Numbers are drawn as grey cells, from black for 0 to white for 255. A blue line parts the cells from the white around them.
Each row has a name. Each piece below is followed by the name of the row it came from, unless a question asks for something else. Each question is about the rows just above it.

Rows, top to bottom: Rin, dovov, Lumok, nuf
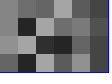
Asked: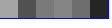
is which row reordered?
dovov
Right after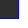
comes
37
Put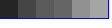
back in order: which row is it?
nuf
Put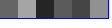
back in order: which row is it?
nuf
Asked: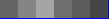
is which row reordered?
Rin
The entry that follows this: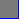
81
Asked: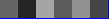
nuf

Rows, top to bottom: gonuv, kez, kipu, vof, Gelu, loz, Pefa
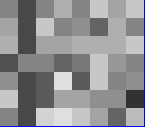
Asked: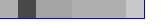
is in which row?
kipu
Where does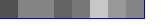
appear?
vof
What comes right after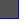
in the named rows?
132
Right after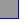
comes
132
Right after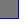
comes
199
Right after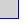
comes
223

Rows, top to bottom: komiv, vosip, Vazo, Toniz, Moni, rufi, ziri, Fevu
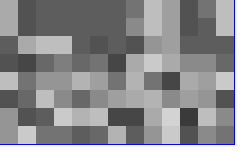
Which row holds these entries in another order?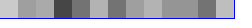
Moni
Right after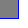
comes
104
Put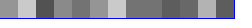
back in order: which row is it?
Fevu
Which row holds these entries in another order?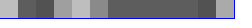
vosip

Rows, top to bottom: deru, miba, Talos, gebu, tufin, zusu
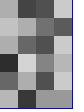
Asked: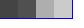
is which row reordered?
deru
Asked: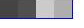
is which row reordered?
deru
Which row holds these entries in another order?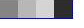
gebu
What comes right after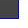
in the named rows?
80

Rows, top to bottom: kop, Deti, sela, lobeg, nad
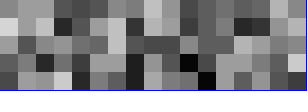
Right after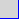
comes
157
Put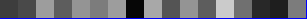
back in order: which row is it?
nad
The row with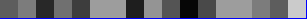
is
lobeg
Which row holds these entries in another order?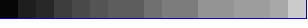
nad
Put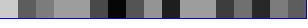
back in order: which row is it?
lobeg
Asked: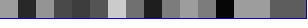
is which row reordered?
lobeg
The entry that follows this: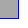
124

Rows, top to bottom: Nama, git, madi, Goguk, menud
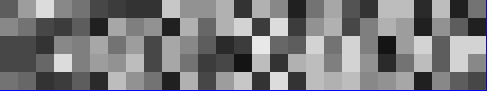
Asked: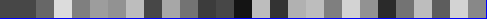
Goguk
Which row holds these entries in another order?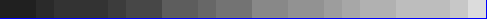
menud
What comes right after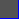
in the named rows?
51

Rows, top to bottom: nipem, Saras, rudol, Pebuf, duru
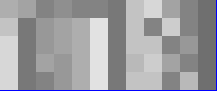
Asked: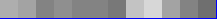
nipem
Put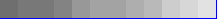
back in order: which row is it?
Pebuf
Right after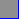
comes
131
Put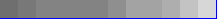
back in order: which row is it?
nipem

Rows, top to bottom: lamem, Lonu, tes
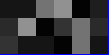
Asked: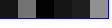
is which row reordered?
lamem
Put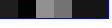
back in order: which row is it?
lamem
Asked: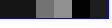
lamem
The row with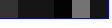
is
tes
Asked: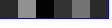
Lonu

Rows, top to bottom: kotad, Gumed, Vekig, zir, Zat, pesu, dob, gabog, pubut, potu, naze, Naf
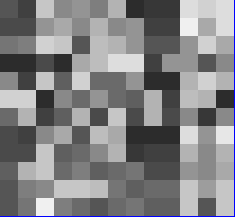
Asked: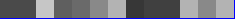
pubut
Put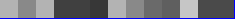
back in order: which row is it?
pubut
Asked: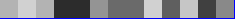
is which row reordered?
Zat
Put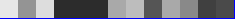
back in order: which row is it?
gabog
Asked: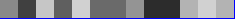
Zat
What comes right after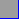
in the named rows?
198

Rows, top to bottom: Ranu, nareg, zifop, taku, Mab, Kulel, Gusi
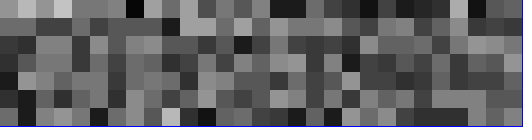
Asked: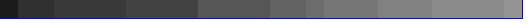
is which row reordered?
zifop
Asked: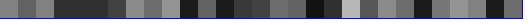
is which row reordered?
Gusi
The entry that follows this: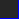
48
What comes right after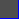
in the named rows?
119

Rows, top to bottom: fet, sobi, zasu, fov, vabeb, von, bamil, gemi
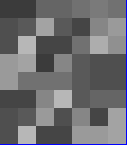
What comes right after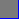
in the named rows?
113
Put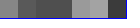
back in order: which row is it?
fov
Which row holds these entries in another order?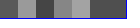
bamil

